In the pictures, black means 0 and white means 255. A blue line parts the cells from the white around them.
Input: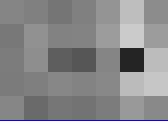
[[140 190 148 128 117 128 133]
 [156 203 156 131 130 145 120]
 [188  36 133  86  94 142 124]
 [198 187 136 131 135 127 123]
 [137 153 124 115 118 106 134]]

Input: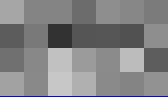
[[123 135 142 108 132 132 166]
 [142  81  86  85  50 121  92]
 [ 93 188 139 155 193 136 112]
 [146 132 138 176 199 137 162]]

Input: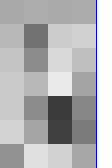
[[172 170 173 169]
 [209 204 114 184]
 [191 217 140 196]
 [164 234 184 202]
 [135  59 140 202]
 [123  64 165 211]
 [167 210 224 146]]

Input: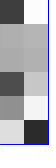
[[252  62]
 [181 175]
 [177 171]
 [199  77]
 [244 144]
 [ 43 222]]

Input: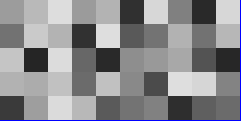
[[215  41 128 215  48 179 155 221 185 156]
 [183 114 178 115  89 222  49 179 202 114]
 [ 39  83 168 153 142  41 103 220  37 197]
 [131 214 222  75 137 193 107 193 172 178]
 [107  95  46 129 115  90 184 219 158  58]]

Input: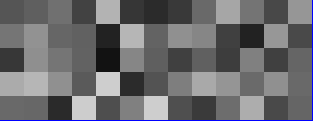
[[150  72 116 166 105  57  43  54 179  66 112  95  85]
 [ 73 151  34  64 134 144  99 182  34  97 102 146 117]
 [101  64 128  61  96  64  95 134  18  98 117 143  55]
 [105 144 106 149 169 126  83  43 206  90 144 182 171]
 [101  73 173 109  58  79 206 128  78 205  42 103 105]]

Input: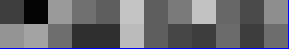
[[142  74 103 194 122  94 195  93 111 154   4  62]
 [108  61 107  60  69  93 187  47  47 110 162 148]]
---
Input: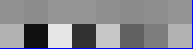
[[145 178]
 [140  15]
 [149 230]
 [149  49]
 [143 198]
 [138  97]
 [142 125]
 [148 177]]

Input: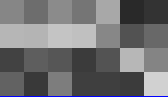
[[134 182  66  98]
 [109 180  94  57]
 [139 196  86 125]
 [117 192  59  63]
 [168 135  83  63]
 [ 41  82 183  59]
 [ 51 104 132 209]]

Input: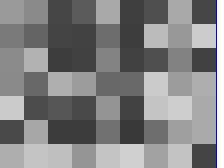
[[154 121 140 138 203  72 174]
 [137 101 178 103  76 167 197]
 [ 69  68  62 175  85  59 191]
 [ 91  66  64 155  72  60 149]
 [169 108 132 103 148 113 197]
 [ 63  61  64 106  66  57 207]
 [ 79 186  79 202 197 110 162]
 [168 153 130 156 206 159 195]
 [ 70 205  65 173 171 171  68]]

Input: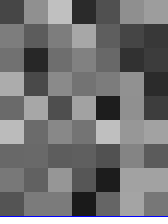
[[ 70 125 113 172 106 187 104 120  84]
 [144  92  39  73 167 107 105  97 123]
 [192 125 110 138  78 136  93 150 123]
 [ 42 167 129 115 162 116  95  86  26]
 [ 80  94 104 124  29 191  81  28 101]
 [143  69  49 145 144 151 132 162 164]
 [157  56  60  43  61 162  91 162 119]]

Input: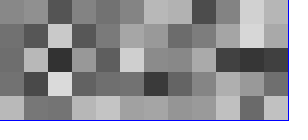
[[136 113 110 114 185]
 [144  86 184  73 119]
 [ 84 201  50 218 116]
 [131  87 152  98 183]
 [114 122  94 111 196]
 [132 166 207 114 161]
 [184 153 139  58 165]
 [178 108 136 100 149]
 [ 76 125 170 133 154]
 [131 165  65 175 192]
 [209 215  54 153 106]
 [182 169  64 111 193]]

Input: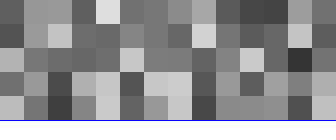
[[ 95  83 179 112 188]
 [151 154 119 153 117]
 [153 195 108  75  63]
 [ 95 109 103 176 133]
 [222 105 110 198 202]
 [113 133 199  84  99]
 [119 119 124 199 152]
 [139 103 123 204 199]
 [167 210  99  87  72]
 [ 90 117 131 153 138]
 [ 71  91 202  93 139]
 [ 68 103 103 160 143]
 [157 196  52 127  80]
 [113  93 115 175 192]]

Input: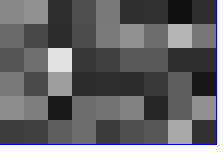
[[136 105  85 120 141  60]
 [145  71 111  72 126  63]
 [ 45  44 225 158  25  95]
 [ 80  75  54  42 109 110]
 [121 122  65  45 115  59]
 [ 47 144  87  43 129  80]
 [ 49 109  88  56  38  86]
 [ 16 181  46  93  93 170]
 [ 46 118  46  23 145  49]]
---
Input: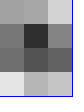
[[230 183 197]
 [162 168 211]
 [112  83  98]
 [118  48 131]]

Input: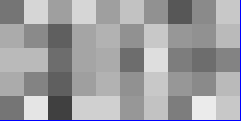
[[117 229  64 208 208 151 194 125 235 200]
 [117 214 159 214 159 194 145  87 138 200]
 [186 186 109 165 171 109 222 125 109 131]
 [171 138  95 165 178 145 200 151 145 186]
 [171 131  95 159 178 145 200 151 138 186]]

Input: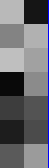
[[131 177]
 [191 161]
 [ 90 155]
 [  9 139]
 [ 61  83]
 [ 29  75]
 [185  21]]

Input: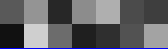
[[ 17 207 108  31  47  82 163]
 [ 89 148  39 140 175  75  62]]

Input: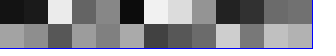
[[163 142  87 156 128 170  65  87 107 206 120 192 178]
 [ 19  26 235 100 135  12 241 220 148  34  49 107 113]]

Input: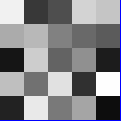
[[ 34 233 121 165  13]
 [ 21 205  99 144  28]
 [171 184 129 105  91]
 [191 113 225  48 254]
 [241  56  78 211 197]]

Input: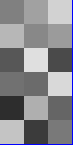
[[ 87 223  74]
 [ 45 175 101]
 [128 161 210]
 [183 136 155]
 [113 107 217]
 [196  59 121]]
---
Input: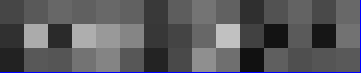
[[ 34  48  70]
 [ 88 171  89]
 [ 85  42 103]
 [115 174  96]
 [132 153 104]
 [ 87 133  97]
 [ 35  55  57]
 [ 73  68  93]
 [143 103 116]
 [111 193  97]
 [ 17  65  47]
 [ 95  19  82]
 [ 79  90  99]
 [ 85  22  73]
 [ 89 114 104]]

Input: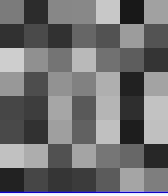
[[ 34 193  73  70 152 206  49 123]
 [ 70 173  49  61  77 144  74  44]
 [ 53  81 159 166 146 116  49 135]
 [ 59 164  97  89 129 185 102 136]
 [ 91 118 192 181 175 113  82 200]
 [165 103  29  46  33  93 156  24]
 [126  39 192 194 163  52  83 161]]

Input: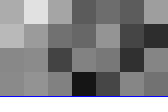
[[138 136 185 172]
 [147 139 155 225]
 [129  67 113 165]
 [ 21 130 103  91]
 [ 70 120 148 109]
 [134  48  69  92]
 [114 133  45 158]]

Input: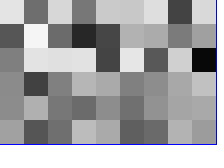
[[161 140 139 127  86 228]
 [ 85 176  65 227 245 110]
 [111 119 128 224 107 215]
 [188 107 182 226  39 119]
 [170 141 170  68  70 202]
 [ 95 112 128 230 178 200]
 [106 146 141  88 171 222]
 [179 165 168 208 123  67]
 [156 169 193   8 160 217]]

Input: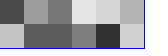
[[195  74]
 [ 93 158]
 [ 93 118]
 [126 229]
 [ 50 213]
 [209 180]]

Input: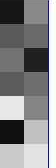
[[202  15 232  92 115  89  22]
 [226 192 132 110  32 105 137]]
